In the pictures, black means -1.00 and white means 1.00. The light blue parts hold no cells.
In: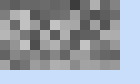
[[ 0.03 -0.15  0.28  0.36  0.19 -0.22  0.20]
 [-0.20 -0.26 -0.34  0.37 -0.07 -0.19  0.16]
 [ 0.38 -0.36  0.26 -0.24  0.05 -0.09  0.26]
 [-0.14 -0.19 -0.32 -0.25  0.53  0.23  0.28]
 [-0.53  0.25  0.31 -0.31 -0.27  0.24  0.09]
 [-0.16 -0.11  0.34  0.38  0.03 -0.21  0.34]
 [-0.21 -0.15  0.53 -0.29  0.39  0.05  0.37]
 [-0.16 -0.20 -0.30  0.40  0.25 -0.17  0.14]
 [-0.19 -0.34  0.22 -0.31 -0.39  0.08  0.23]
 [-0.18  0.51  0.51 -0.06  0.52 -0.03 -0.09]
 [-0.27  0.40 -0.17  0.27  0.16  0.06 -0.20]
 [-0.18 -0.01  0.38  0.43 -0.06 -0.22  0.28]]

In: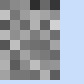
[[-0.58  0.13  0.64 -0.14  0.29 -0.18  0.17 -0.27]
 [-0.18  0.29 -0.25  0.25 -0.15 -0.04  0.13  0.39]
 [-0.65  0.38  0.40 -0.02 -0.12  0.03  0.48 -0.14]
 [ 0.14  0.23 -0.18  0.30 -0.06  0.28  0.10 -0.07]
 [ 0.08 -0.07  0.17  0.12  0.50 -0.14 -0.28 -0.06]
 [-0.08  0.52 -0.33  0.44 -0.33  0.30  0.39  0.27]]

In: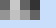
[[-0.60 -0.22]
 [-0.22  0.24]
 [ 0.57  0.51]
 [-0.21  0.17]]

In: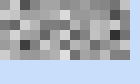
[[ 0.51  0.04  0.07 -0.10  0.56  0.00]
 [-0.09 -0.39  0.59 -0.62  0.23  0.01]
 [ 0.05  0.16  0.41  0.38  0.13  0.46]
 [ 0.08  0.24  0.50  0.51 -0.14  0.19]
 [ 0.25  0.20  0.15  0.03  0.33  0.29]
 [ 0.14  0.20  0.41 -0.24  0.43 -0.11]
 [ 0.09  0.71 -0.07  0.65 -0.12  0.74]
 [ 0.29  0.40 -0.01  0.30  0.34  0.38]
 [ 0.29  0.32 -0.01 -0.20  0.59  0.30]
 [ 0.04  0.26  0.43  0.24  0.00  0.19]
 [-0.36  0.25  0.62  0.28 -0.51  0.21]
 [ 0.60  0.54 -0.19  0.65  0.35  0.36]
 [ 0.18  0.60 -0.05  0.30  0.22  0.60]]

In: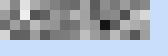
[[ 0.07  0.69  0.28  0.24]
 [-0.04  0.46  0.36 -0.31]
 [ 0.22 -0.38  0.46  0.09]
 [-0.05  0.08 -0.28  0.46]
 [ 0.11  0.04 -0.84 -0.02]
 [-0.28 -0.23  0.17  0.22]
 [ 0.29  0.27  0.28  0.49]
 [-0.16  0.41 -0.09  0.07]
 [-0.11  0.05 -0.15 -0.03]
 [ 0.01  0.20  0.16 -0.04]
 [ 0.15 -0.24  0.21 -0.27]
 [ 0.35 -0.34  0.47  0.23]
 [ 0.76  0.87 -0.05 -0.23]
 [ 0.06 -0.16  0.25 -0.24]
 [ 0.54  0.22 -0.15  0.66]]

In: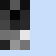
[[-0.88 -0.70 -0.69  0.80 -0.09]
 [-0.32 -0.97 -0.73 -0.10  0.17]
 [-0.88 -0.55 -0.47 -0.12 -0.73]]
